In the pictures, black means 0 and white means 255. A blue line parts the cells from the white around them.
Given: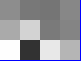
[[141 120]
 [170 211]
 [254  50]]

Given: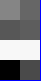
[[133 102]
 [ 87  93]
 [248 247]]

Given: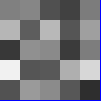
[[128 134]
 [182  93]
 [ 56 144]]

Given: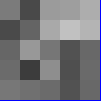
[[123  73]
 [ 74 100]
 [102 152]]

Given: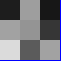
[[ 29 158]
 [162 148]
 [219  91]]

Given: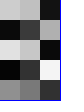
[[205 192]
 [ 10  58]
 [225 199]]

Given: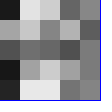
[[ 25 227]
 [165 199]
 [ 81 111]]

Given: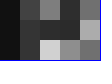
[[17 66]
 [17 52]
 [17 52]]
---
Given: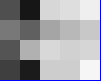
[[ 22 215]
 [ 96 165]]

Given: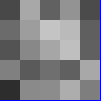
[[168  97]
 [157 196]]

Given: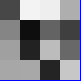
[[243 238]
 [ 14  99]]

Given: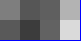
[[86 95]
 [60 98]]

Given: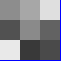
[[167 223]
 [138  98]]

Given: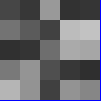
[[ 55 153]
 [ 91  65]]
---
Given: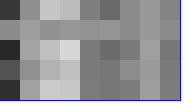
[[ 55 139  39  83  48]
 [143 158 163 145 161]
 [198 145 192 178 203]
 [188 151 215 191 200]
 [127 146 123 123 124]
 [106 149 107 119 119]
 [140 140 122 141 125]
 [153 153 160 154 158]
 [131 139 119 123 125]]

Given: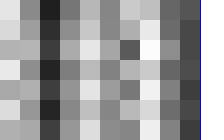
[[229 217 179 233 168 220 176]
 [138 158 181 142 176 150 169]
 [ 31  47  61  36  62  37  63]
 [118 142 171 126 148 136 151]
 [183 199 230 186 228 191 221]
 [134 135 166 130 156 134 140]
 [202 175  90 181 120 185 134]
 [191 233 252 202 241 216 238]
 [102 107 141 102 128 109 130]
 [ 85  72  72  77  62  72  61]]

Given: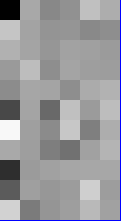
[[  1 197 177 154 140  72 248 169  46  91 210]
 [168 163 164 189 166 164 159 158 155 159 123]
 [136 148 150 142 164 105 139 126 161 151 149]
 [145 149 162 164 142 192 199 113 166 156 158]
 [192 137 160 158 171 155 127 161 167 207 185]
 [173 142 155 157 178 189 173 180 167 157 161]]

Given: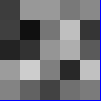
[[ 61  63  35 156 131]
 [152  16  50 205  98]
 [153 118 149 127  66]
 [121 191 174  40 112]
 [137  53  90 193 123]]

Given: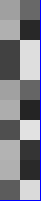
[[160 176  65  65 161 173  79 179 176  92]
 [104  40 222 222 101  36 226  52  41 218]]

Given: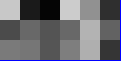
[[200  75 122]
 [ 26 104 118]
 [  5  84  85]
 [204 104 126]
 [145 179 175]
 [ 47  98  53]]
